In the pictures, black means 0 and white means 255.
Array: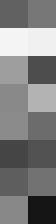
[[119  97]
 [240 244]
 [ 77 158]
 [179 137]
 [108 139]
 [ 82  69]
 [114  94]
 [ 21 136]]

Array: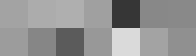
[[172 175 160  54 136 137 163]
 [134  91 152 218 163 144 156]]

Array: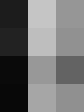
[[197 150  28]
 [190 145  34]
 [152  99  10]
 [166 144   8]]

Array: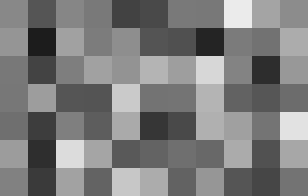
[[ 85 134 121  66  73 121 120 235 164 140 136]
 [ 28 161 124 142  84  80  36 123 114 172 149]
 [ 67 126 161 147 180 158 215 131  45 152 120]
 [157  85  84 202 115 116 180  98  86 108 119]
 [ 61 127  93 170  54  73 176 160 116 226 111]
 [ 46 220 165  89  99 111 104 171  81 167 156]
 [ 58 162  99 199 172  98 150  85  70 115 129]]

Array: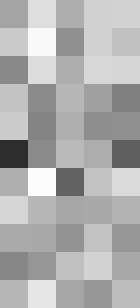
[[222 174 209 210 164]
 [248 144 209 192 202]
 [220 174 215 213 137]
 [139 183 160 128 195]
 [132 175 142 143 204]
 [139 186 173  95  45]
 [252  98 194 218 175]
 [183 166 169 178 213]
 [169 147 194 150 170]
 [150 192 210 168 135]
 [229 166 151 190 183]]

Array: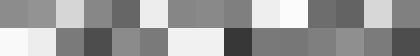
[[147 214 135 102 237 134 137 127 238 251 109  99 215 128 140]
 [237 122  77 139 122 241 241  55 121 119 127 143 123  77 249]]

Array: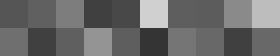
[[ 96 125  64  72 208  94  92 138 189  85]
 [ 64  95 148  94  52 117 104  64 104 111]]

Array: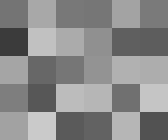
[[168 120 118 163 122 116]
 [193 171 144  95  93  59]
 [103 118 147 177 173 165]
 [ 87 188 182 112 197 126]
 [202  90  98 182  82 162]]
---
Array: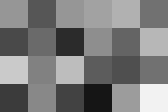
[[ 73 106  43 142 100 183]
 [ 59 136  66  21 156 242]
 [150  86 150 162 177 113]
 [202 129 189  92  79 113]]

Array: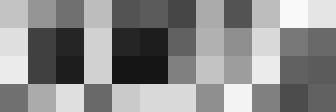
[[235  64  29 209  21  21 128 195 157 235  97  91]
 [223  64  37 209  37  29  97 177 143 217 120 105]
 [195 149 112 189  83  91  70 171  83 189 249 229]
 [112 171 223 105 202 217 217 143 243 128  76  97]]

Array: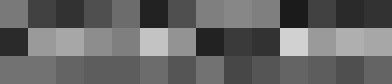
[[121  65  50  79 108  34  79 127 135 127  27  65  42  50]
 [114 114 100  93  93 108  85 114  71  85 100  93  79 100]
 [ 42 154 167 141 127 195 147  34  58  50 209 154 175 167]]

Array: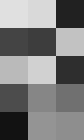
[[224 217  33]
 [186 209  46]
 [ 76 134 112]
 [ 18 148 142]
 [ 68  61 194]]

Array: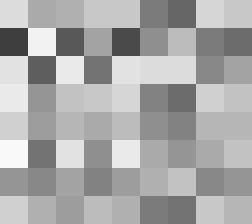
[[ 62 242  88 163  74 143 188 123 108]
 [208 176 157 188 176 123 115 200 182]
 [149 136 163 130 157 176 194 136 149]
 [220 170 176 200 200 123 102 214 200]
 [208 157 182 170 188 143 130 182 182]
 [234 149 194 200 214 130 108 208 194]
 [249 115 226 143 234 170 149 170 194]
 [226  94 234 115 226 220 220 136 163]]

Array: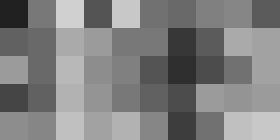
[[ 97 105 170 155 120 120  55  91 170 162]
 [ 69  97 178 148 120  97  76 155 148 155]
 [155 105 184 141 128  84  47  76 113 162]
 [141 134 192 162 178 134  61 113 192 200]
 [ 33 120 208  84 200 113 105 128 134  91]]

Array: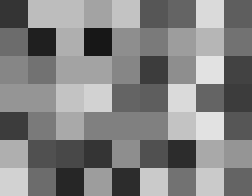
[[210 108  38 157  44 202 114 202 100]
 [175  80  72  52 142  80  44 169 149]
 [134 114 163 163 134  60 142 226  66]
 [ 60 122 169 128 128 128 195 226  86]
 [108  31 175  23 142 122 157 182 114]
 [ 52 189 189 163 195  86 100 218  94]
 [149 149 195 210 100  94 218 100  60]]
